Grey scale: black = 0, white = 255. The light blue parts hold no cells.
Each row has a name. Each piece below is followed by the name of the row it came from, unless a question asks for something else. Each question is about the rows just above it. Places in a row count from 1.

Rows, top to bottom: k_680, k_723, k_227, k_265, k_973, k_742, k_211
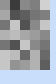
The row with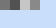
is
k_973
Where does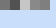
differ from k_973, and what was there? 5, 117
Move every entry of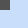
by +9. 91

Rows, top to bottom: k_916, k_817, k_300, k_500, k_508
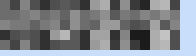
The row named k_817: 109	109	121	132	109	121	99	143	109	121	143	89	121	109	132	121	143	121
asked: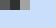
k_500
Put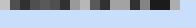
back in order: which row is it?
k_500
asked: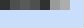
k_916
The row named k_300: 132	121	121	99	121	132	89	143	109	99	154	154	99	79	89	163	89	132
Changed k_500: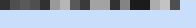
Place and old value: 9, 49

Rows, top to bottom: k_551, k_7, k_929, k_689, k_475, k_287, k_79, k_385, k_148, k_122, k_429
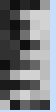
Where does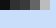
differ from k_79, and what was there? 3, 68
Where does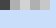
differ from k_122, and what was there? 5, 188
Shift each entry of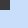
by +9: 67
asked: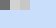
k_689
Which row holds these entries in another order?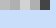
k_122
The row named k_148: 26	26	58	80	199
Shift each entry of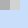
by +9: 185	219

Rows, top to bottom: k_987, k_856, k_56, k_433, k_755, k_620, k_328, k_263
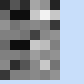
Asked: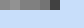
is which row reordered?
k_433
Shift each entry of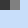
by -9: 46	119
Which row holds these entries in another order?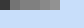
k_56
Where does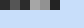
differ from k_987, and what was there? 1, 35

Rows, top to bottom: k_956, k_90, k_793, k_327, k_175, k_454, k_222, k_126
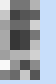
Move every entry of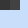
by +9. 63	75
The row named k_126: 130	106	199	85
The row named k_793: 159	106	106	209
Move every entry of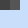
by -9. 57	76

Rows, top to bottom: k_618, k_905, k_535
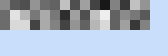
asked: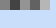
k_535
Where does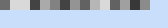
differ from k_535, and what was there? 15, 130
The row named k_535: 108	217	217	67	170	130	67	148	98	182	217	98	160	56	130

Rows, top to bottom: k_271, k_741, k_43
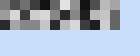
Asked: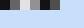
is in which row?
k_271
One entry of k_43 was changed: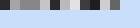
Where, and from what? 8, 215
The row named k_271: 124	78	112	60	19	101	226	146	19	78	186	165
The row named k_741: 156	215	60	206	215	135	42	135	30	186	197	101
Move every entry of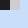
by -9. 21	197
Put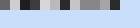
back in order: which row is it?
k_43
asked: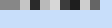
k_43

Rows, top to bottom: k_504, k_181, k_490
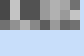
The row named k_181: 72	196	82	82	154	177	154	196
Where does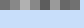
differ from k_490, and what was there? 2, 145
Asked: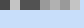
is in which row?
k_181
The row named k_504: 72	196	82	82	154	177	166	113

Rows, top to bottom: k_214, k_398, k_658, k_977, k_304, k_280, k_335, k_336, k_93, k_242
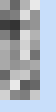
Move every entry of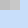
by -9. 182	191
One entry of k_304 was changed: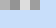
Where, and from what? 3, 209
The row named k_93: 158	233	91	103
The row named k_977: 126	80	221	179
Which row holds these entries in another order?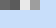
k_93
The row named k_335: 169	148	158	169

